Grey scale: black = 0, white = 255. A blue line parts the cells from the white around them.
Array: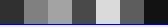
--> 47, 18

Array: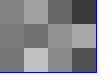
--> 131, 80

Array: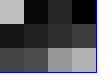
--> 191, 178

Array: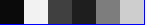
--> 10, 206

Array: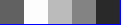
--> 97, 41

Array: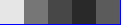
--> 230, 91

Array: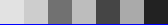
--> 226, 34
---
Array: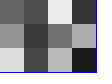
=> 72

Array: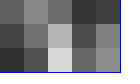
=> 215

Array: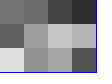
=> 145

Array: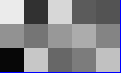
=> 103

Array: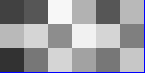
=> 162

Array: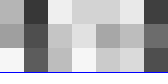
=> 203
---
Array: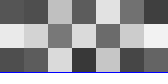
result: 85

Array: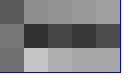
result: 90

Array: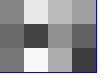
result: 133

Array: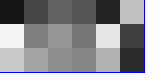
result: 21

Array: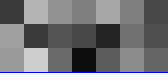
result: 58

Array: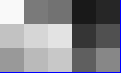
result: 249
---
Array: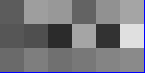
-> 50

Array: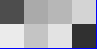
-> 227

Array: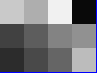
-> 131

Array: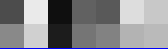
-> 179

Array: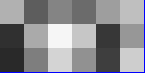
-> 55

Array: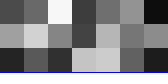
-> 118

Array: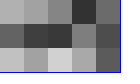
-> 126
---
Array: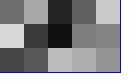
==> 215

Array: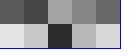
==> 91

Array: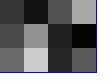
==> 75

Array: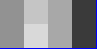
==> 146

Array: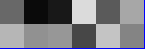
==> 104

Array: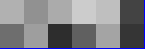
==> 177

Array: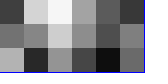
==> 114

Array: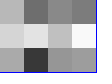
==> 213

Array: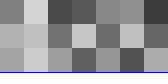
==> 178

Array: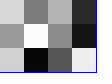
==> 153
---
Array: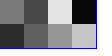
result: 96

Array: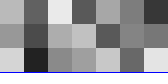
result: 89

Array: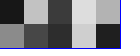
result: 45

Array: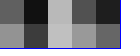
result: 192

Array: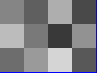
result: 121

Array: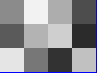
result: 179

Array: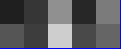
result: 206

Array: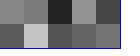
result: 84

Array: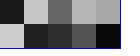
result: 46

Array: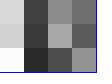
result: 58
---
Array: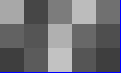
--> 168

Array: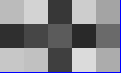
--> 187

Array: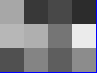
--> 167

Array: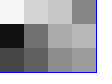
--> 246

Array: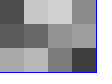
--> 77

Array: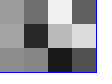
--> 156

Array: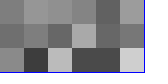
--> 126

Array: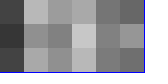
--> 67

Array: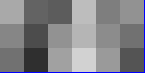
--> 169
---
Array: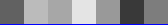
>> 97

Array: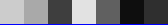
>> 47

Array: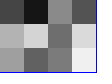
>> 69

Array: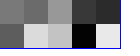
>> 43

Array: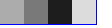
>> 121

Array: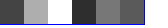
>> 68

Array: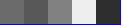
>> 88

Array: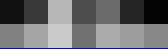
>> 16

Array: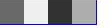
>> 105

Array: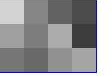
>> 76
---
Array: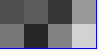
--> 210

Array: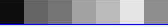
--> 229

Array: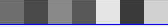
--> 229

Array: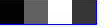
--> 255

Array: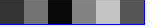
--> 195

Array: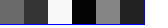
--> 248

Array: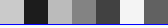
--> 243

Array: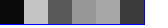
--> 195

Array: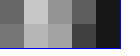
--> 198
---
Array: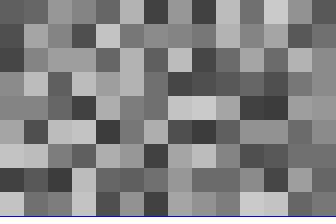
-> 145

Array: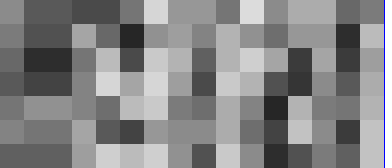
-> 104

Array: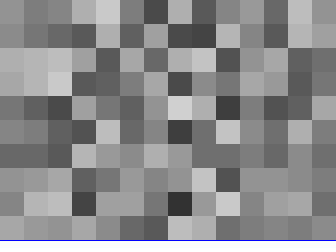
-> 189

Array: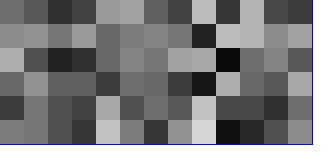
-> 73

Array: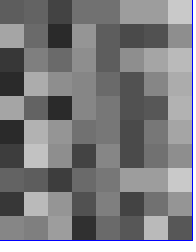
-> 157

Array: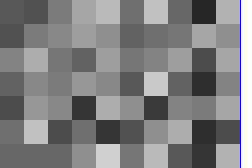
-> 38
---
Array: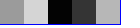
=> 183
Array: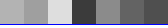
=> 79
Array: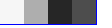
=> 77
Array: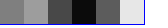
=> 231
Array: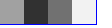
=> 242
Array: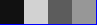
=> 151
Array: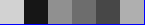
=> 175
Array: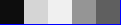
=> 95
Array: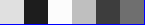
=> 111
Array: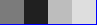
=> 222
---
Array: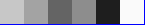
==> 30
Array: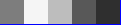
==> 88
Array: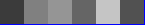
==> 197
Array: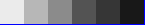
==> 54
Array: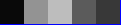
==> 91
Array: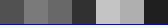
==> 175
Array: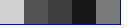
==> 23
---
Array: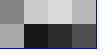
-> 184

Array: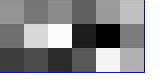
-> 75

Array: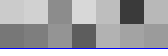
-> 148

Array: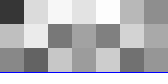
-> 199

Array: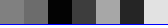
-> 3

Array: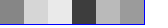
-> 214

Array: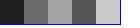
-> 31
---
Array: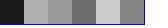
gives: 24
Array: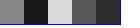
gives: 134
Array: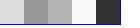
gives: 220
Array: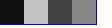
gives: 17
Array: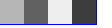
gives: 182
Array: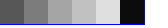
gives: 87
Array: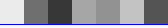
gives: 235
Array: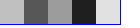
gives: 192
